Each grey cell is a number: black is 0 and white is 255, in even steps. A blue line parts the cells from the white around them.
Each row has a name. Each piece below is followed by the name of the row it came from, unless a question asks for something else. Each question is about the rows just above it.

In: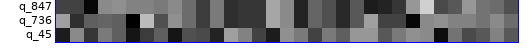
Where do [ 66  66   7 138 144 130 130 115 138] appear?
q_736
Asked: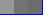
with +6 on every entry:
[157 121 114]
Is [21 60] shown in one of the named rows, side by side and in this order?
yes
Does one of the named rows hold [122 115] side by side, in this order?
no
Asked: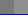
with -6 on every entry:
[116 138]

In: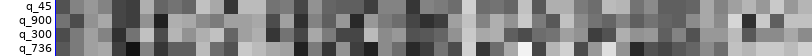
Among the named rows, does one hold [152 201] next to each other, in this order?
yes
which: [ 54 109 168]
q_736
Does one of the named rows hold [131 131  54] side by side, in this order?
yes
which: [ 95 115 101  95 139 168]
q_900
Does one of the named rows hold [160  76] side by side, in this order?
no

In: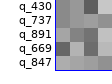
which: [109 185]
q_669
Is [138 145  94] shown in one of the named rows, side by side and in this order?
no
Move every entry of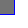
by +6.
[121]
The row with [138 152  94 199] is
q_430
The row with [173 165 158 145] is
q_847
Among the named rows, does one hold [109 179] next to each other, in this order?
no

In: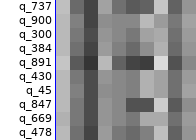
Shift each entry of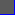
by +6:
[96]
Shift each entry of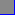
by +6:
[142]
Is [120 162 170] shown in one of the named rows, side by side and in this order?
yes

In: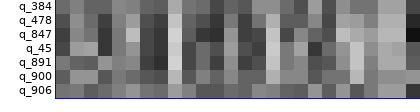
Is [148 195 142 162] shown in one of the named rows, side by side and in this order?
no
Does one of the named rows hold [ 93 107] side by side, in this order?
yes
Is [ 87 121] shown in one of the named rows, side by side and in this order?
yes
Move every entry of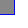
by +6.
[141]
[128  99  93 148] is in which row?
q_906
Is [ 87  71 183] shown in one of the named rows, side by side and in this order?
no

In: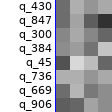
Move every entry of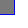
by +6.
[127]
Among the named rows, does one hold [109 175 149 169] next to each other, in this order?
yes

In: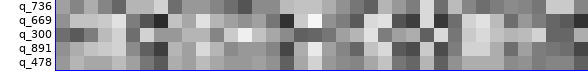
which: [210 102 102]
q_300
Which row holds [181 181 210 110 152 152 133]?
q_736
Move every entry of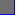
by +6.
[116]
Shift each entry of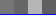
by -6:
[112  96 175  90]
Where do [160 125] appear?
q_891
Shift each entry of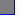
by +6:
[131]
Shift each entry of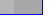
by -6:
[175 161 161]

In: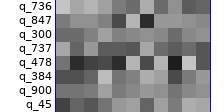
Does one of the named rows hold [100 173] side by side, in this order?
no
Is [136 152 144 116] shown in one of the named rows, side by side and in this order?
yes
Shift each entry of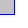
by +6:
[201]
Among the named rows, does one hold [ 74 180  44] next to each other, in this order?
yes
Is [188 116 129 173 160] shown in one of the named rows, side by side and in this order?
yes
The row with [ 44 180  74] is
q_478
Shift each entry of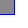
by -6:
[130]

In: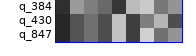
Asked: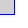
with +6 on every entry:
[215]
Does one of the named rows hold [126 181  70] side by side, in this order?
no

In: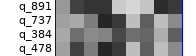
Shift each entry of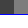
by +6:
[ 71 131]
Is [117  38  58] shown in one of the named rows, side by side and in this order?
no
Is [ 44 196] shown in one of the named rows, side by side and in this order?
no
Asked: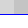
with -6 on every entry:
[208 190]

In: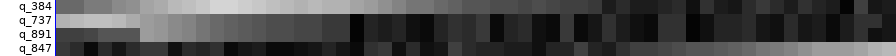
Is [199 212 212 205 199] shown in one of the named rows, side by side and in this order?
yes
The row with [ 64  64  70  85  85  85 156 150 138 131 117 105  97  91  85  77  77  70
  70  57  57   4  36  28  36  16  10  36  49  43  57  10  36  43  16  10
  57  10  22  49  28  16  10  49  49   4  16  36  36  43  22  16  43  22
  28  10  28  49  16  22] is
q_891
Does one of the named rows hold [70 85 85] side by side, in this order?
yes
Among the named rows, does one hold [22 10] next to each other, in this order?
yes
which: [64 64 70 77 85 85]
q_847

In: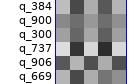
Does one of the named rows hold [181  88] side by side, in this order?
no
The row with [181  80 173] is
q_906
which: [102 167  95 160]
q_300
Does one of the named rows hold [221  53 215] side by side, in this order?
yes
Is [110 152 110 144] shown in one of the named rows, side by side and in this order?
yes
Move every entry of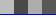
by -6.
[183  67 167  82]

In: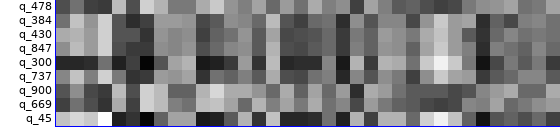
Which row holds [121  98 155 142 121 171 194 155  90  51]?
q_430
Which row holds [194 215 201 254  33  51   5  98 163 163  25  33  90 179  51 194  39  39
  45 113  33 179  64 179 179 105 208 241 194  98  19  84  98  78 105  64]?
q_45

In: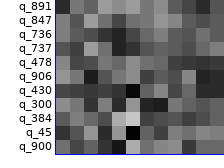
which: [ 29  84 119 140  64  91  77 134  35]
q_906
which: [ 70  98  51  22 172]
q_900
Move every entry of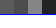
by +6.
[ 97  83 140  41]

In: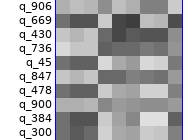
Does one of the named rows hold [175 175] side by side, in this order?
yes
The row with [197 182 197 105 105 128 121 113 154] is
q_847
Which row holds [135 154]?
q_900
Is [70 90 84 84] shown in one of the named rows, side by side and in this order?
yes

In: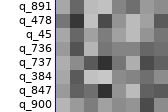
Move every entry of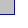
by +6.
[199]
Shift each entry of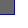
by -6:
[97]
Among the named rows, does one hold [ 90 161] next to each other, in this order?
no
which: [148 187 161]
q_478

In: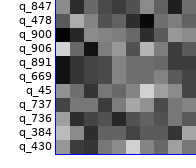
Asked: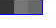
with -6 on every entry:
[ 46 113  99]
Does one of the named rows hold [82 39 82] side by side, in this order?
yes
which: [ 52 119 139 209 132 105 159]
q_430
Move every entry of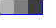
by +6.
[186 131  66]
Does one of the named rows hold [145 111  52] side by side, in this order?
yes

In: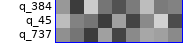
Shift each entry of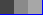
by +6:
[ 74 144 173]
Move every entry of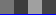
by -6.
[111  54 154  62]
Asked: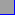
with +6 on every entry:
[166]
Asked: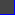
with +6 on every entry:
[74]
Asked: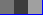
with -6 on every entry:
[111  54 154]
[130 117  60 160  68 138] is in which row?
q_45
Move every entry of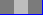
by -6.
[117 183 117]

